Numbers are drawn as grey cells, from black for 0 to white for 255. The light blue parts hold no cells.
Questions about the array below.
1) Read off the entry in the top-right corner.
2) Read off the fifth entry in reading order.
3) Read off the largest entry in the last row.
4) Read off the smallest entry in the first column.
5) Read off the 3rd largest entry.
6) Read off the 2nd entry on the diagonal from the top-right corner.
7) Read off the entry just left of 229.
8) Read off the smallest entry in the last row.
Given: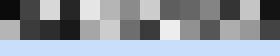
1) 19
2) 229
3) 237
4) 11
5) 216
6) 152
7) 38
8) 25

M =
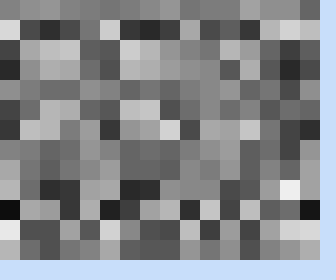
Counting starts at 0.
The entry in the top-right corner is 101
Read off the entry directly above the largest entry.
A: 101
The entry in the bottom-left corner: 182
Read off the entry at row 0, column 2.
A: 149
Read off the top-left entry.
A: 130
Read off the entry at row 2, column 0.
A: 68
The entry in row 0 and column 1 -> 143
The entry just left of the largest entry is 156
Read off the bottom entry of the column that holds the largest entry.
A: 149
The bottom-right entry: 174
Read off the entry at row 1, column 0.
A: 216
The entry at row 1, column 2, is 47
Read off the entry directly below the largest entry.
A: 109
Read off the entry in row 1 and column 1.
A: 74

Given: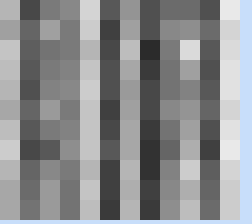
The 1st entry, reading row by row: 181
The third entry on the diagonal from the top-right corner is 218
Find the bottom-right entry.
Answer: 204
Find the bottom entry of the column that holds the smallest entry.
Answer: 58
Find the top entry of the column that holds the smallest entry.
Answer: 80
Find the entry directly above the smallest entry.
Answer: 80
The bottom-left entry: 167
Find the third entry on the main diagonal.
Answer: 115
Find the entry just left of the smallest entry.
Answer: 189
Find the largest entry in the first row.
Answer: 233
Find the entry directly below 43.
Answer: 58
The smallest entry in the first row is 72
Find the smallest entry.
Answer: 43
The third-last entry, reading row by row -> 189
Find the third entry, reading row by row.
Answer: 122
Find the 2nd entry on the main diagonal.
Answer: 101
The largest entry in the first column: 204
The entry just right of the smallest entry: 122
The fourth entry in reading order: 136

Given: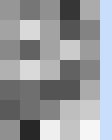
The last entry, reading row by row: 246
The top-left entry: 150
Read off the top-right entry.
171
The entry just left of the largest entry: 196
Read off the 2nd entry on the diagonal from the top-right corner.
84
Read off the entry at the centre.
183
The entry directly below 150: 163
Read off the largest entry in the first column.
177
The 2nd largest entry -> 239
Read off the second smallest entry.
54

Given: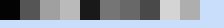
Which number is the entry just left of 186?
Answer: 160
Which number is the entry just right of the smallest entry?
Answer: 85

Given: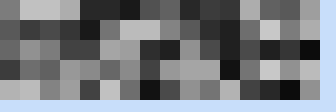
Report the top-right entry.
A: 158
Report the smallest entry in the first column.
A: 60
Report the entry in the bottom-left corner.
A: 179
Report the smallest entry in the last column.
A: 12
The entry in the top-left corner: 124
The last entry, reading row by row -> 145
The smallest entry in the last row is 12
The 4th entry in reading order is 173
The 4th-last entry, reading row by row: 66
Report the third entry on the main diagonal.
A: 124
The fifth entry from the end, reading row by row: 179
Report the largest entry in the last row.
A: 193
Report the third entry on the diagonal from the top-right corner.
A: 32
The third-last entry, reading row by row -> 40
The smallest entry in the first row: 25

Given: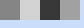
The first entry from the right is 161
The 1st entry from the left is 133
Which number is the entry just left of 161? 55
